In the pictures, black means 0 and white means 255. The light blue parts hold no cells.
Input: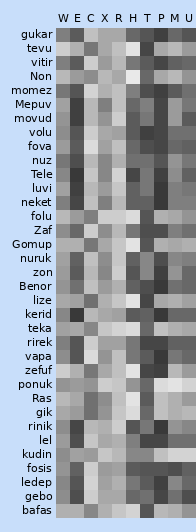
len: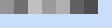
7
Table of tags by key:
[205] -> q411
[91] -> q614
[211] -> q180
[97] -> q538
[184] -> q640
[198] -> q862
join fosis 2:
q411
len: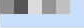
5
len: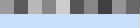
10
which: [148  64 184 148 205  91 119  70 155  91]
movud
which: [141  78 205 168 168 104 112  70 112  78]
gebo

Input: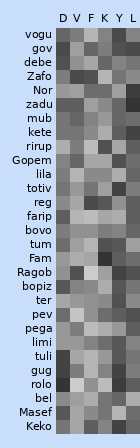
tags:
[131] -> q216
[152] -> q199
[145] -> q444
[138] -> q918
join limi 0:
q199
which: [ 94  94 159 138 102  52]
zadu
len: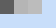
3
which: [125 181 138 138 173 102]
lila
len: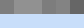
6
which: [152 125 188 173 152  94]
pega
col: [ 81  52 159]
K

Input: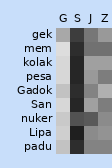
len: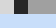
4
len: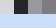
4
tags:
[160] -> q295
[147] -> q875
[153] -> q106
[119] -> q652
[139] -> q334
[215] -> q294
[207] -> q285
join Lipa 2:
q334
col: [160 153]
J

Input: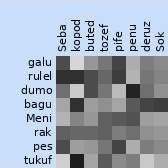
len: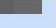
3
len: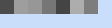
7
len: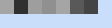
7
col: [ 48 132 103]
kopod
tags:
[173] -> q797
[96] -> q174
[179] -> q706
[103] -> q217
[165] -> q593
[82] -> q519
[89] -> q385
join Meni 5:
q519
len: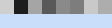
8

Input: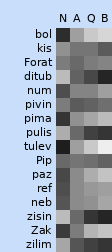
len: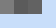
3
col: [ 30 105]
N

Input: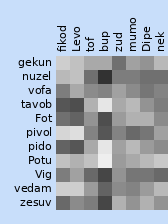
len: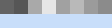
8
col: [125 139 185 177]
mumo

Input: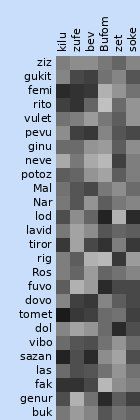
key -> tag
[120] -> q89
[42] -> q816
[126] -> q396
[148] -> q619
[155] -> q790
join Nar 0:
q89
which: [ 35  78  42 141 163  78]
sazan
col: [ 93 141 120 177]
zet
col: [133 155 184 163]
Bufom
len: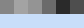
6

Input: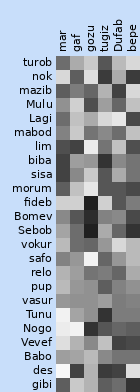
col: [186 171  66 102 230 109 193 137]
Dufab
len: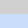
2
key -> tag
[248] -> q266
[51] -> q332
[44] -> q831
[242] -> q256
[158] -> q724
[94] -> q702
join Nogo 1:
q256
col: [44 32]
gozu
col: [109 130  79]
mar
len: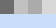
4
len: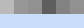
6

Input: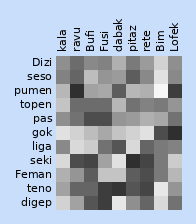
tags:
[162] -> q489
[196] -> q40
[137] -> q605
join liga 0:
q605
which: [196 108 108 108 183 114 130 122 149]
topen
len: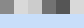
6
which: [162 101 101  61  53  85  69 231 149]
teno
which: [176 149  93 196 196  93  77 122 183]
Feman
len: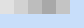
5
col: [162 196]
Fusi

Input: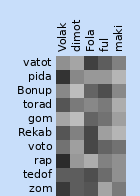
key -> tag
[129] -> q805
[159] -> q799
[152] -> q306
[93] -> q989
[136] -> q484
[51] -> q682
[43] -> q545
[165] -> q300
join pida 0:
q682
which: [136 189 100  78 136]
Bonup

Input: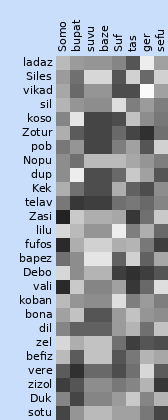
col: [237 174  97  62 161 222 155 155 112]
Suf
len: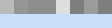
8
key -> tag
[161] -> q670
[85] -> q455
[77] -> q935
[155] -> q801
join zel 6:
q455
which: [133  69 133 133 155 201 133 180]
Duk

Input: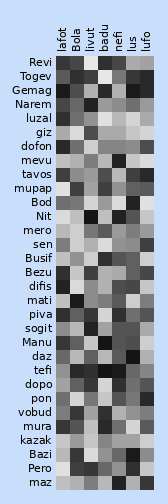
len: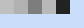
5
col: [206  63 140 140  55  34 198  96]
livut
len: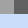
2
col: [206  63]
livut
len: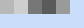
5
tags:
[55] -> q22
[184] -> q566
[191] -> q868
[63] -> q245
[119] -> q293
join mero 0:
q566

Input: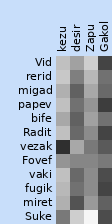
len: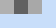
3
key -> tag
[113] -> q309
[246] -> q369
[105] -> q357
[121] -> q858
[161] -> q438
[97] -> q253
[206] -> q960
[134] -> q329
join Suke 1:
q960
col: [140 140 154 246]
Zapu
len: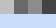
4

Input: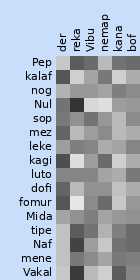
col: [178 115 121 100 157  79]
der
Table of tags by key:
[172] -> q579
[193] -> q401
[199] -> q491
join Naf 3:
q491
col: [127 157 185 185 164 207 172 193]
kana
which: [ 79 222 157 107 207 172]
kagi
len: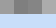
4
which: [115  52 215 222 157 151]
Nul
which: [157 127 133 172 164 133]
leke

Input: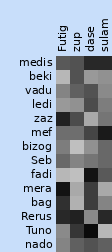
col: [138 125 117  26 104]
sulam
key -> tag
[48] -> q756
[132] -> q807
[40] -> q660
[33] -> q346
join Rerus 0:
q660
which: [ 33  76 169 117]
zaz
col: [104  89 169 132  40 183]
sulam
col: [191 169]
zup
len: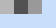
3
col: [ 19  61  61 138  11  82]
dase

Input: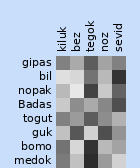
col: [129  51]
sevid
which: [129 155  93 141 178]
togut
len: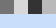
4
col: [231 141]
bez
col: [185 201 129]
kiluk
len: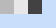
3

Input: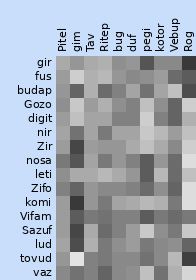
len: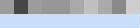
10
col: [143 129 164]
bug
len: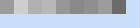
9
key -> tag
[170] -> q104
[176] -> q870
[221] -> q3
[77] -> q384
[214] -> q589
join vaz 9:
q589
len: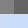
2

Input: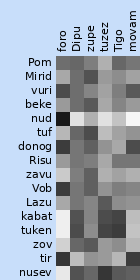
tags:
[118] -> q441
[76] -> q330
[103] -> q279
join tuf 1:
q279
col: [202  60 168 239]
foro
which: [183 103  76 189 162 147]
tuf
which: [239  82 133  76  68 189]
kabat
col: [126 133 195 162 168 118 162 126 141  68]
Tigo

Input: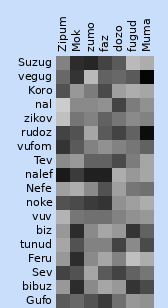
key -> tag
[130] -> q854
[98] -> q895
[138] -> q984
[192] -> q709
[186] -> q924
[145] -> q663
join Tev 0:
q984
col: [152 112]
dozo

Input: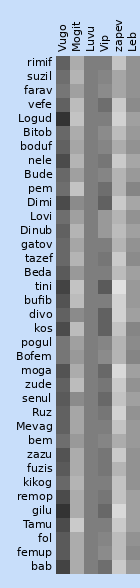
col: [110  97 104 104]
Vugo
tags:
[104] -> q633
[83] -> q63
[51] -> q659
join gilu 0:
q659
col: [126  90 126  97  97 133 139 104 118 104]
Vip

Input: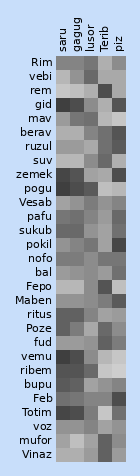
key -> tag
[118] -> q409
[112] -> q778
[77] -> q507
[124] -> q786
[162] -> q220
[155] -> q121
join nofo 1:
q786
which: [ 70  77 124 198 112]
Totim
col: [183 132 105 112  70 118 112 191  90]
piz
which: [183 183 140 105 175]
suv
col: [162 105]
Terib
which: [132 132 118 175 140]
Rim

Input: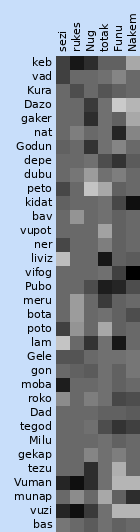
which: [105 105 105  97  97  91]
Dad
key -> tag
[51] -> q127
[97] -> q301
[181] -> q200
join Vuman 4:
q200
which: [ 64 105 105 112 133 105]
vad
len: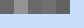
5
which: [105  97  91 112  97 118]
gon
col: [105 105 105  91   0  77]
Nakem

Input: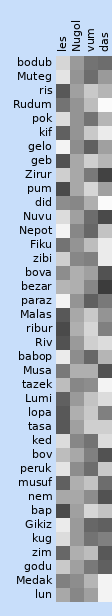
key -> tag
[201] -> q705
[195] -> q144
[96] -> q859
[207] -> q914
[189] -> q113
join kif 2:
q705
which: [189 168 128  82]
bov

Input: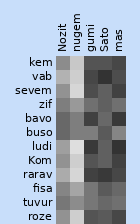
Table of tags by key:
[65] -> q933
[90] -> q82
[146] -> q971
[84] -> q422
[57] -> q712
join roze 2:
q422
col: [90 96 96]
Sato
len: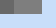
3
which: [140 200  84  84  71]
kem

